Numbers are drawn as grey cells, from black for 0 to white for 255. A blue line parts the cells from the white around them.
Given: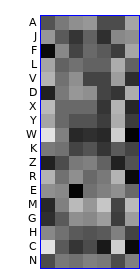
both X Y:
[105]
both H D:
[68]
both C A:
[76]
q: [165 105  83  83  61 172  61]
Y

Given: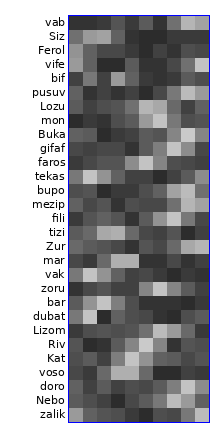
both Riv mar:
[51]
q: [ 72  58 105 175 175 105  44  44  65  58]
voso
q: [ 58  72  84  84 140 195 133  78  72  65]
faros
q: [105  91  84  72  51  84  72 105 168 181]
Zur
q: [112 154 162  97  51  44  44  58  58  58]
Siz
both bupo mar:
[58]

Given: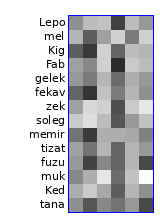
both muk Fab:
[136]
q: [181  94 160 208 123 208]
mel
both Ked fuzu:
[181]
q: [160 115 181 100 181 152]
tizat
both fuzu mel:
[181]
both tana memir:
[115]

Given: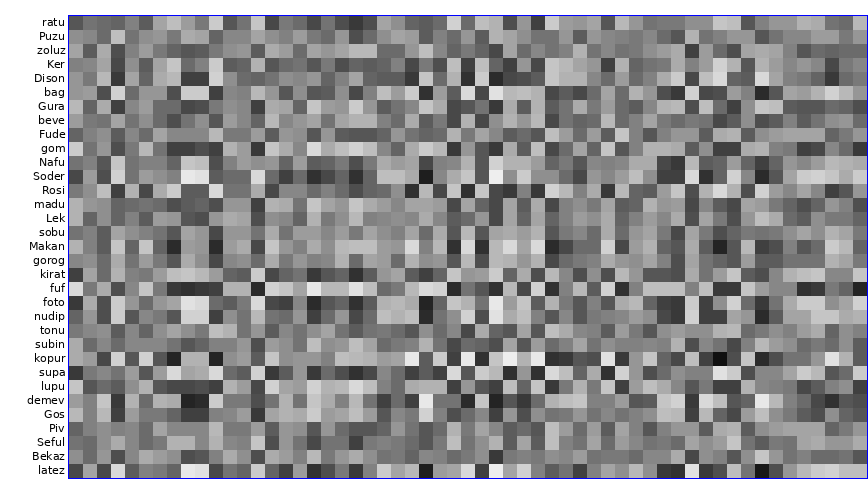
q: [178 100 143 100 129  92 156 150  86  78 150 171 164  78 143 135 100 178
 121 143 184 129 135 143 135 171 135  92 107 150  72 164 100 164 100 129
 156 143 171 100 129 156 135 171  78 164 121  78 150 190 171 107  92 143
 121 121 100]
Lek
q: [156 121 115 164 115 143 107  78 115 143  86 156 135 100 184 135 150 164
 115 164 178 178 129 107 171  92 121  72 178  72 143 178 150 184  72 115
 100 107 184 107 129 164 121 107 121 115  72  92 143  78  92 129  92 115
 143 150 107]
beve
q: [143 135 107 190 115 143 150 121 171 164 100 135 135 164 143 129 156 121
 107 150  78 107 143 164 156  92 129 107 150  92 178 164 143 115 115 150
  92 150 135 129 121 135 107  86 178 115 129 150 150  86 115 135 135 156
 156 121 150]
Puzu
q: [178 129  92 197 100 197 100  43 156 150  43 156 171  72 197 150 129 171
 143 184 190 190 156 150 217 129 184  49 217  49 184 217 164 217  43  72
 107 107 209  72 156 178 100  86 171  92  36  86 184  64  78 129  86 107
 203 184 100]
Makan

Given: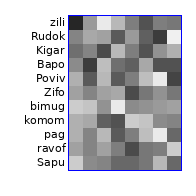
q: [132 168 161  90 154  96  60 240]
Rudok
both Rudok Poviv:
[90]
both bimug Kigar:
[146]
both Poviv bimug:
[234]
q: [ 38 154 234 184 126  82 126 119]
zili
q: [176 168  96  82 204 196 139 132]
komom

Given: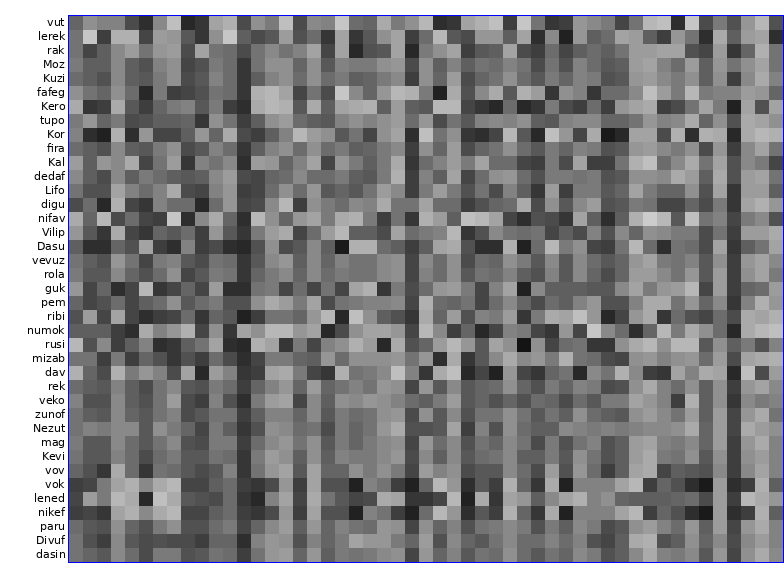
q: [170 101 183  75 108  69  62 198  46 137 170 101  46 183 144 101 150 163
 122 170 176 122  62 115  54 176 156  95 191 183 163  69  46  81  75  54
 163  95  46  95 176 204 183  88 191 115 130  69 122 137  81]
nifav
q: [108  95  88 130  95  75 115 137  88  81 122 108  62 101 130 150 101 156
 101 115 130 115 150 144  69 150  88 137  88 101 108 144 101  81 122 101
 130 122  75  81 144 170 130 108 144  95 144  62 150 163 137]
rek
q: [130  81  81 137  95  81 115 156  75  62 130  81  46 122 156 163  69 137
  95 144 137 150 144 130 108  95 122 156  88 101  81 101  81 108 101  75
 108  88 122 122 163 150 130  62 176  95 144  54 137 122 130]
veko

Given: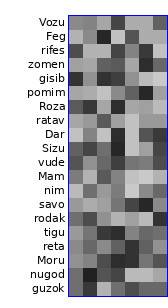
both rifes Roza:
[57]
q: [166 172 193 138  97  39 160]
pomim
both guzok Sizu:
[111]
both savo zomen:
[160]

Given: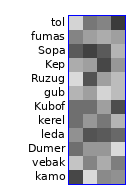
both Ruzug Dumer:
[218]
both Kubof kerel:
[111]
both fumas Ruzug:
[159]
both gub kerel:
[180]
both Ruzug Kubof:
[159]
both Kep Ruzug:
[159]
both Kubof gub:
[159]

